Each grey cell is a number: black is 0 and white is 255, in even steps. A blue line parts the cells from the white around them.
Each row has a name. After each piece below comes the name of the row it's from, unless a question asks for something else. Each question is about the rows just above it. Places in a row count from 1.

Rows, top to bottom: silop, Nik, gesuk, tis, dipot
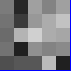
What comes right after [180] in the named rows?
[208]
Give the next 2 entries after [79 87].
[ 87 187]
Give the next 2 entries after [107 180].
[208 172]

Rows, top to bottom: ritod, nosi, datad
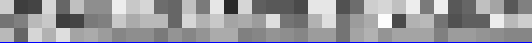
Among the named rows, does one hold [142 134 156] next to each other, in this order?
yes
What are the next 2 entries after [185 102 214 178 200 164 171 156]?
[222 116]

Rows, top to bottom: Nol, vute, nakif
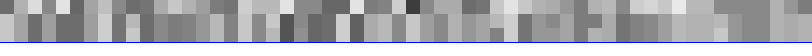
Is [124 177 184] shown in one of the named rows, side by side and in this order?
yes
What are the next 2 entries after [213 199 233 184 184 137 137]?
[137 137]
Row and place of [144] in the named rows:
nakif, 22
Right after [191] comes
[137]
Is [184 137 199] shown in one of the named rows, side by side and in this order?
yes

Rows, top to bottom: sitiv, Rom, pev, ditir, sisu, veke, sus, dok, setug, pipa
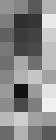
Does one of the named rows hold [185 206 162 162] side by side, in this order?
no
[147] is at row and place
sitiv, 1
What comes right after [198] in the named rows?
[162]
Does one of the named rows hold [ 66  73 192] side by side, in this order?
yes
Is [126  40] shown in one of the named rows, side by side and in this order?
no
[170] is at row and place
sisu, 2

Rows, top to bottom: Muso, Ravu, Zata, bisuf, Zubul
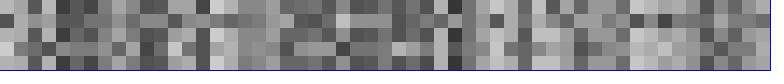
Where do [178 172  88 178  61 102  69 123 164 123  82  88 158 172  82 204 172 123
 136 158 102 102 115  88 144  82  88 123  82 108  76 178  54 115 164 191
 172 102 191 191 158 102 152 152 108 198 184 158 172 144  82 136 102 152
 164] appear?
Zubul
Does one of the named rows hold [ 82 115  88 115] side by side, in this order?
no
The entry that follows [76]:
[178]
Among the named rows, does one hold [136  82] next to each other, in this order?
yes
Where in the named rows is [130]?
Zata, 8
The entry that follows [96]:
[152]

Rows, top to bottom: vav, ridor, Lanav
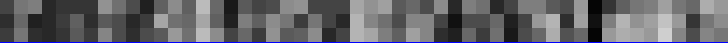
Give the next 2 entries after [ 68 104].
[ 60 146]
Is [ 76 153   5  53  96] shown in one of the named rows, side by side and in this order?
yes
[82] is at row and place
Lanav, 41

